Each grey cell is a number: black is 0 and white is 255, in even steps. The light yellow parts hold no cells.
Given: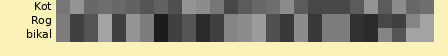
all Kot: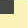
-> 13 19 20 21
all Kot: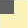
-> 6 8
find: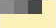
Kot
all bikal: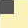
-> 3 10 25

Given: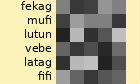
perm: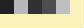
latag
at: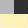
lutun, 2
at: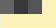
fifi, 2
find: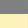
mufi
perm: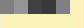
fekag

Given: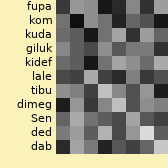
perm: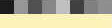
tibu
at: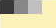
dimeg, 3

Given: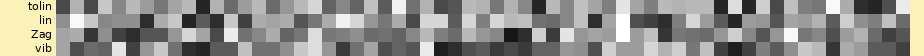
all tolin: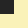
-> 11 35 48 50 59
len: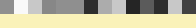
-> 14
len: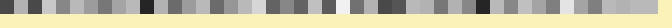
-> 47
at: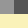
lin, 51
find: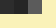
vib
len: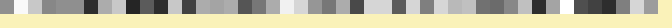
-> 47

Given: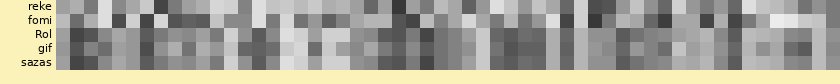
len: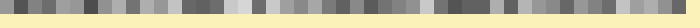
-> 49
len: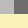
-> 2

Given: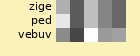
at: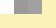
vebuv, 3
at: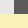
ped, 1
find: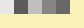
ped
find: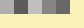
zige
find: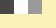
vebuv

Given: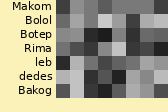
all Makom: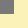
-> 3 5 6 7
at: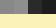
Botep, 1
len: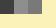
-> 3

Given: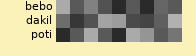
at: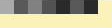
bebo, 1
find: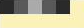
poti
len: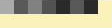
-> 7
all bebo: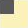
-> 2 6 9
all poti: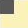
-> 2 4 8
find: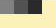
bebo

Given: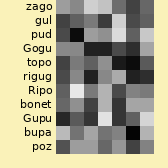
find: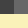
zago
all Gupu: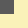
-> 2
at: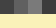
gul, 1
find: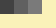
gul
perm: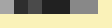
Gogu

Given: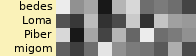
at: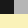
bedes, 4
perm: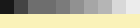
bedes
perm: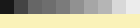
Piber
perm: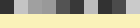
Loma
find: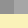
bedes
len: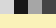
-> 4

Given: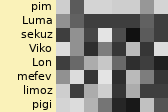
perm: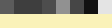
sekuz
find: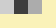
limoz
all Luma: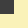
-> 3 4 5 6 8
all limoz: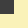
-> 2 7 8
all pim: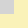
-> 3 4 8
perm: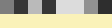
Viko

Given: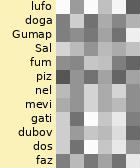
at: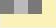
faz, 1
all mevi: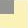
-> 2
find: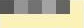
piz
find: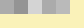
mevi
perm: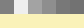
Gumap

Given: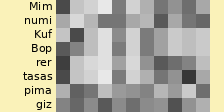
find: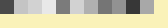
tasas
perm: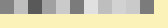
Bop
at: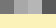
numi, 5
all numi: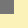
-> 4 5 10

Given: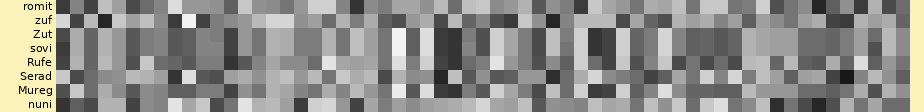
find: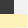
zuf
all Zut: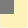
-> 7 12 18 19 30 34 37 43 57

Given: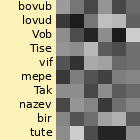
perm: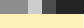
tute
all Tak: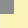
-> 1 2 4

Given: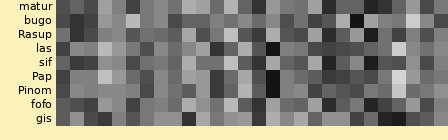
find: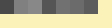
Rasup
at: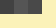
Pap, 21
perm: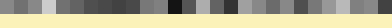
las
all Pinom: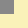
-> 2 4 5 8 18

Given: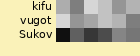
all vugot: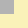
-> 5
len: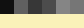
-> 6
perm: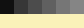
Sukov
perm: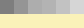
kifu
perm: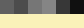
Sukov
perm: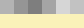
vugot

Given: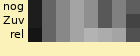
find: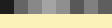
nog
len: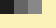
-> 3
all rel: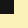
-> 1
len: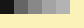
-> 5

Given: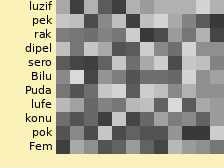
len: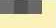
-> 3
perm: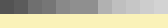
Puda
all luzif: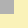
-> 3 6 8 9 10 12
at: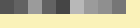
Fem, 4
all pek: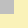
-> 2 5 7
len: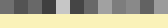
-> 12
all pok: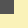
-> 1 7 8

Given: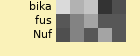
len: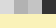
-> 4
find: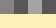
Nuf
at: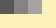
fus, 1
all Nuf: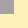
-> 4
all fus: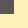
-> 1 4 5
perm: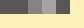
fus

